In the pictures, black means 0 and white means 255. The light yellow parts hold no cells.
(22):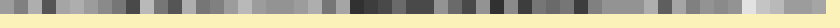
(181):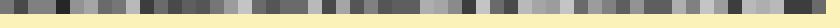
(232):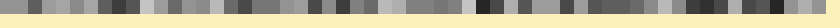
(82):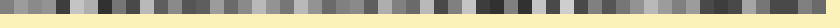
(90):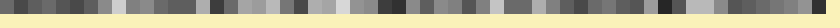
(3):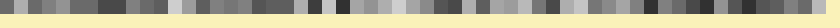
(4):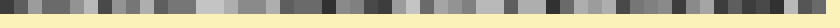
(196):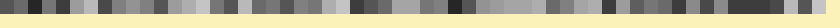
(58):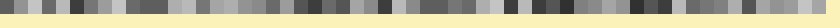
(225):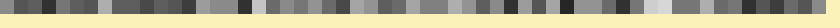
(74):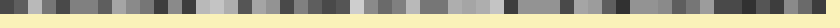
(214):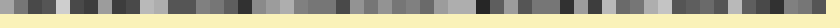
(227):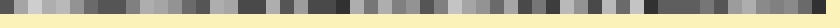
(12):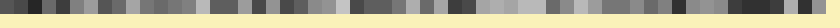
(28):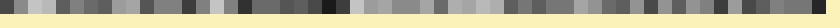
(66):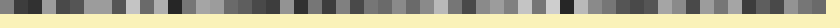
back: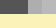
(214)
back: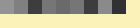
(22)

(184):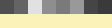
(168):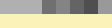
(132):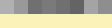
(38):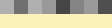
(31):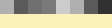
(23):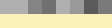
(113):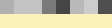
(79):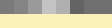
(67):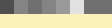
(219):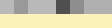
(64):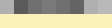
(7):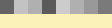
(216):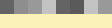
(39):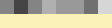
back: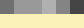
(39)
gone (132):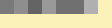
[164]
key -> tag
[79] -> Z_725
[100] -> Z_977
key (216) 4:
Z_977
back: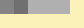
(168)

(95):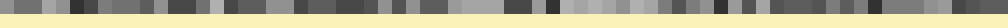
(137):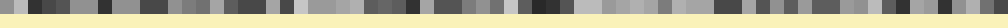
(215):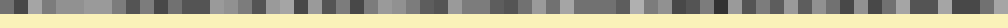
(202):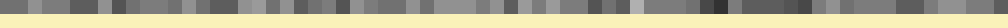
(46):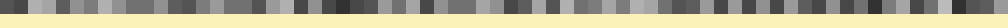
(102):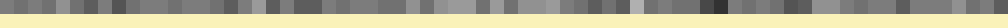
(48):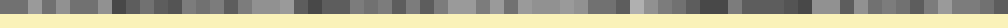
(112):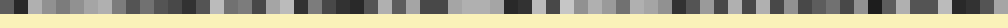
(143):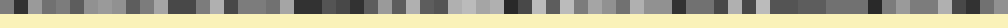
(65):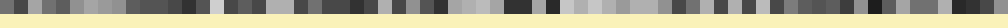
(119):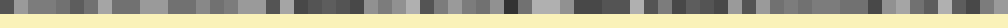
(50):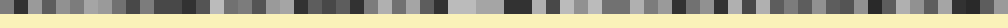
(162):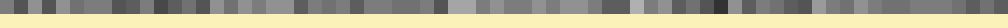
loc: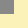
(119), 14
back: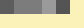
(215)
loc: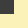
(65), 60
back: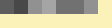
(46)
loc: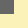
(137), 27

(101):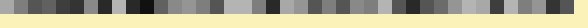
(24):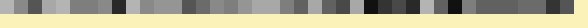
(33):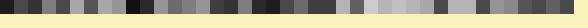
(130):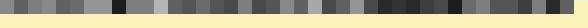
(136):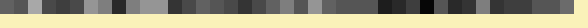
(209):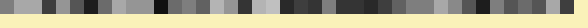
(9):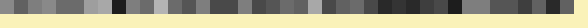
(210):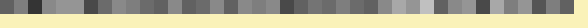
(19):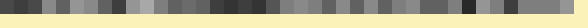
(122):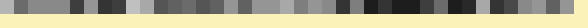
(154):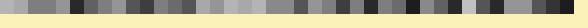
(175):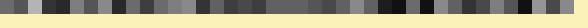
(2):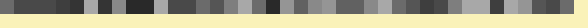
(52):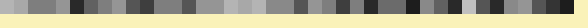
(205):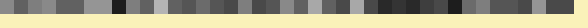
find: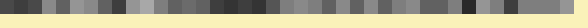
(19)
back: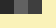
(9)
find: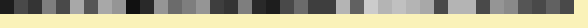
(33)
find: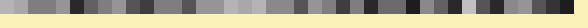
(52)
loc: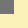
(210), 22
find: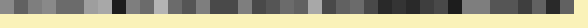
(9)

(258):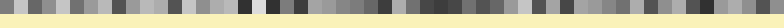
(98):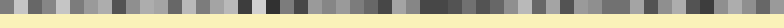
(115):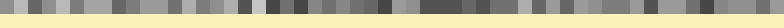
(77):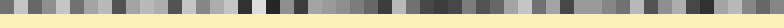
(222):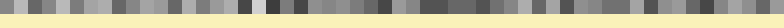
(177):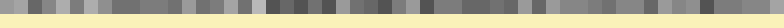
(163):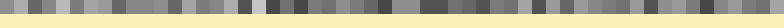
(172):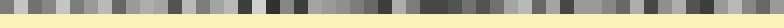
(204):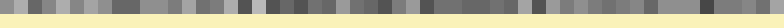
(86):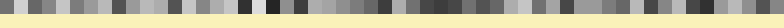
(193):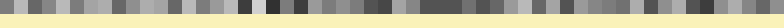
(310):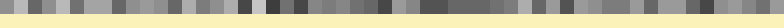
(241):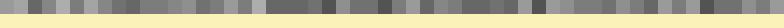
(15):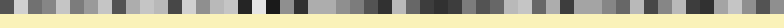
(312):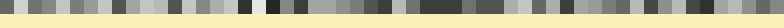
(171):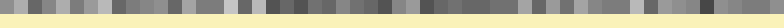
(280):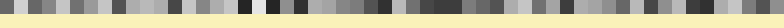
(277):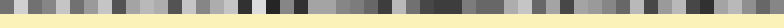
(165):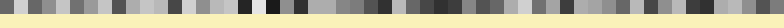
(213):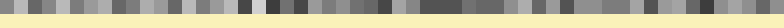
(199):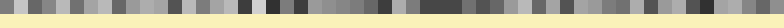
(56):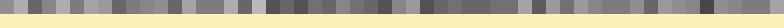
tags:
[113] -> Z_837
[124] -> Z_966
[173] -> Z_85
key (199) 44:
Z_837
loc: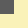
(56), 38

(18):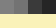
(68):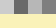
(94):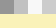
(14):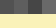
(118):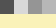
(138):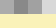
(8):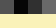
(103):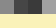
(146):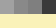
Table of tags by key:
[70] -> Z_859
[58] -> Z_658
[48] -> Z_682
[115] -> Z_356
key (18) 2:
Z_658
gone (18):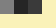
[115]
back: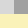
(138)

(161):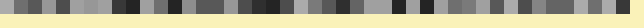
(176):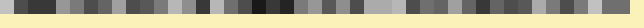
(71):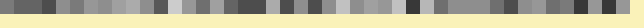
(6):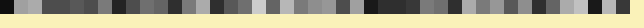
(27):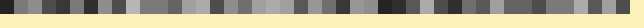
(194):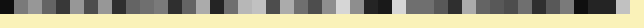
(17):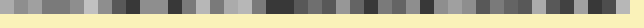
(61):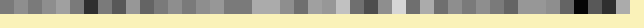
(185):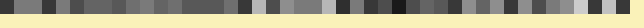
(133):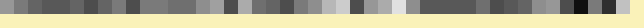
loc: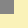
(161), 38
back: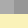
(133)
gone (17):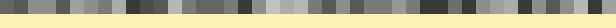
[65]
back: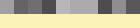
(176)

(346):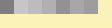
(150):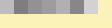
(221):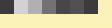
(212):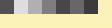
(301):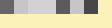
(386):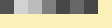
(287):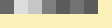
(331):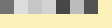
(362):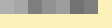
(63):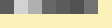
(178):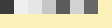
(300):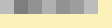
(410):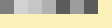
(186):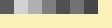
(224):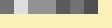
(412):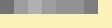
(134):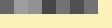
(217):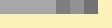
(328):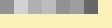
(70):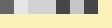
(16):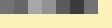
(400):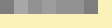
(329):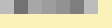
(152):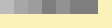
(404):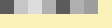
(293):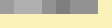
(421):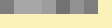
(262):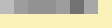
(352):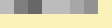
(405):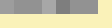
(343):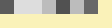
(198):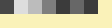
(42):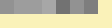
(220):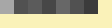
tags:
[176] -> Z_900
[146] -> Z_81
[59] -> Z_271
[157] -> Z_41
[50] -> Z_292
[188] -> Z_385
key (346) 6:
Z_41
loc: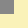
(150), 5
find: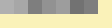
(362)
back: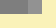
(152)
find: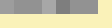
(405)
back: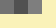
(186)

